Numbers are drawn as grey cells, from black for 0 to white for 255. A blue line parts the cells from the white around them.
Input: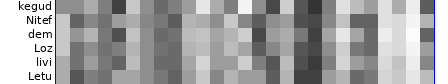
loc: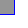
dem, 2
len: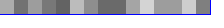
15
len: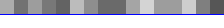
16

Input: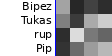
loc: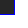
Bipez, 2
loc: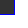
Pip, 1
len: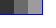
3
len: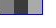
3
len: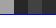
4

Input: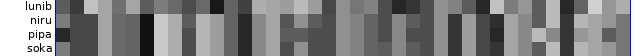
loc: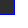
niru, 32
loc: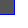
niru, 17
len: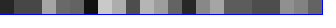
23
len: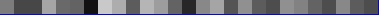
27

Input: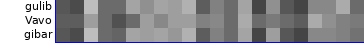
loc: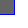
gibar, 5
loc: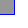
gibar, 9
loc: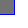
gibar, 22

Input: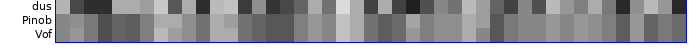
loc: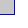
dus, 8
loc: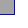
Pinob, 26
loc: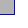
dus, 1

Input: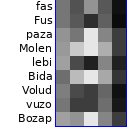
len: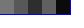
5
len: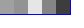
5
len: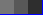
3
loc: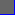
Volud, 4
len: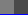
2
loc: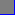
Volud, 1
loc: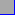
Bida, 4

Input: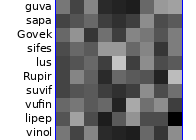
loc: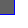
Rupir, 3
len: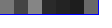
7
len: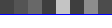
8
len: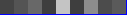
9

